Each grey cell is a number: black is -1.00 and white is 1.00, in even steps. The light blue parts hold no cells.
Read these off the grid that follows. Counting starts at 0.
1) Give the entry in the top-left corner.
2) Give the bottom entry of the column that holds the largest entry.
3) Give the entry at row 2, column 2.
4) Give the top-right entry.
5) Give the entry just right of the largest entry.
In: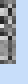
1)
-0.28
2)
-0.40
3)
-0.73
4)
-0.05
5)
-0.05

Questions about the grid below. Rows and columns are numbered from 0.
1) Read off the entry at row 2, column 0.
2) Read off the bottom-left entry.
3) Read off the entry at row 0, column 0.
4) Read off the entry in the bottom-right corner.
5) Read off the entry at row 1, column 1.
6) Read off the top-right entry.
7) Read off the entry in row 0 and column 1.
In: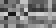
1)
-0.60
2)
0.28
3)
0.05
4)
0.28
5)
-0.06
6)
-0.18
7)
-0.60

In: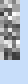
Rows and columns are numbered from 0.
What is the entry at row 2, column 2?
-0.29
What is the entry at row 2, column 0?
0.03
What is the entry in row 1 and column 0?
0.38
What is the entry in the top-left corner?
0.03
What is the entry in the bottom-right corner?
-0.53
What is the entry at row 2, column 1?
-0.29
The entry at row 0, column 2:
0.38
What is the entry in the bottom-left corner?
0.62
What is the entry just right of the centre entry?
-0.07
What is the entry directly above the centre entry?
-0.07
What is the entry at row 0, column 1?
0.72
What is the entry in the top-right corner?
0.62

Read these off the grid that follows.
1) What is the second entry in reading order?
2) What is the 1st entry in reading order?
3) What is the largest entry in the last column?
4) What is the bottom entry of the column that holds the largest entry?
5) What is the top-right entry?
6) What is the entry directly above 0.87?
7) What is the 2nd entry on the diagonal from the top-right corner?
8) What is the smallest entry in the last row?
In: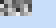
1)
0.27
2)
-0.65
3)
0.63
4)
0.87
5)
-0.17
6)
-0.65
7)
0.52
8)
-0.30

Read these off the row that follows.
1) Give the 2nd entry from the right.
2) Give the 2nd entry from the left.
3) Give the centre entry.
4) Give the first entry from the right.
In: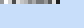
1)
0.76
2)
0.99
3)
0.07
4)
-0.76

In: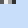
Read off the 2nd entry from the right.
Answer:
0.30
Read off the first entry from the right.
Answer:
-0.61
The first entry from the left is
-0.28
